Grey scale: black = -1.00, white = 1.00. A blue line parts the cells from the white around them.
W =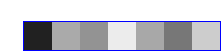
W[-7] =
-0.74
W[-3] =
0.32
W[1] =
0.33

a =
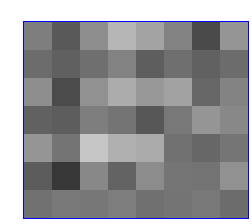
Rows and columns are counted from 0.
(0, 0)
-0.01
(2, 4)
0.19
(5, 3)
-0.22
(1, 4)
-0.26
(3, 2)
-0.01
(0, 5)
0.03
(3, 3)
-0.09
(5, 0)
-0.28
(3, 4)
-0.32
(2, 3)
0.35
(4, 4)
0.33
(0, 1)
-0.30
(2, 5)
0.27
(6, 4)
-0.12
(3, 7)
0.07
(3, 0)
-0.24
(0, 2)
0.11

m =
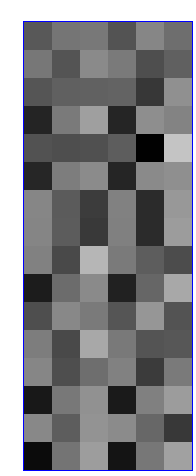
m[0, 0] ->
-0.31
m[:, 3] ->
[-0.35, -0.04, -0.22, -0.71, -0.27, -0.71, 0.01, 0.00, -0.04, -0.74, -0.33, -0.05, 0.01, -0.80, 0.09, -0.84]
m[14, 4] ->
-0.19
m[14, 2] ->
0.15
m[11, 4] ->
-0.34
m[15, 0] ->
-0.91
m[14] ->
[0.07, -0.27, 0.15, 0.09, -0.19, -0.56]
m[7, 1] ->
-0.28
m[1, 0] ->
-0.07
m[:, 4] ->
[0.05, -0.39, -0.57, 0.11, -0.99, 0.08, -0.66, -0.66, -0.27, -0.20, 0.18, -0.34, -0.54, 0.00, -0.19, -0.07]
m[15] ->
[-0.91, -0.09, 0.23, -0.84, -0.07, 0.26]
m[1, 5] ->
-0.25
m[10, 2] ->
-0.04
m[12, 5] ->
-0.04
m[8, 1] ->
-0.43
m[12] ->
[0.05, -0.39, -0.14, 0.01, -0.54, -0.04]
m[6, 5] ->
0.19
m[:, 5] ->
[-0.14, -0.25, 0.13, 0.03, 0.54, 0.12, 0.19, 0.22, -0.40, 0.32, -0.35, -0.32, -0.04, 0.22, -0.56, 0.26]
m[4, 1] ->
-0.39

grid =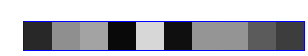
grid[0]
-0.69
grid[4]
0.69

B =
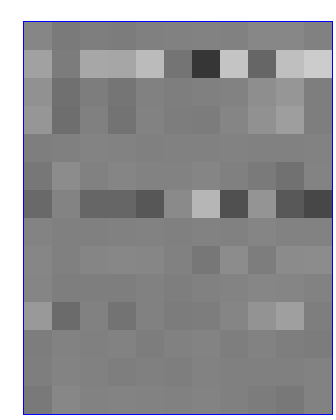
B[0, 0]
0.05
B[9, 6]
0.01
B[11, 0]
-0.02
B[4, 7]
0.02
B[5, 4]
0.02
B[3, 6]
-0.03
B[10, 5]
-0.03
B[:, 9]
[0.06, 0.50, 0.18, 0.24, 0.01, -0.11, -0.31, 0.02, 0.09, 0.04, 0.25, -0.01, 0.00, -0.06]
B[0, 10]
0.01
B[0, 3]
-0.03
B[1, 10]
0.60
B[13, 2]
0.02
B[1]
[0.26, -0.03, 0.31, 0.30, 0.47, -0.09, -0.58, 0.54, -0.20, 0.50, 0.60]
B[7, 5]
0.00
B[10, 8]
0.15
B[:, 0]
[0.05, 0.26, 0.14, 0.18, -0.01, -0.07, -0.18, 0.03, 0.05, 0.04, 0.20, -0.02, -0.01, -0.05]
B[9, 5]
-0.01
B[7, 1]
0.00
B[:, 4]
[0.00, 0.47, 0.01, 0.02, 0.00, 0.02, -0.32, 0.02, 0.05, 0.01, 0.01, -0.02, 0.00, 0.02]
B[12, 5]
-0.01
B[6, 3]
-0.20
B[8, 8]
-0.02
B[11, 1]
0.02
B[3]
[0.18, -0.14, 0.00, -0.10, 0.02, -0.02, -0.03, 0.04, 0.14, 0.24, -0.01]
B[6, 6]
0.43
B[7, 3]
0.01
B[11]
[-0.02, 0.02, 0.00, 0.02, -0.02, 0.01, 0.03, -0.01, 0.02, -0.01, -0.03]
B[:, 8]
[0.06, -0.20, 0.11, 0.14, 0.01, -0.04, 0.16, 0.04, -0.02, 0.05, 0.15, 0.02, 0.00, -0.03]

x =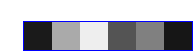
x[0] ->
-0.80
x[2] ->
0.87
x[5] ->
-0.83
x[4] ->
0.00
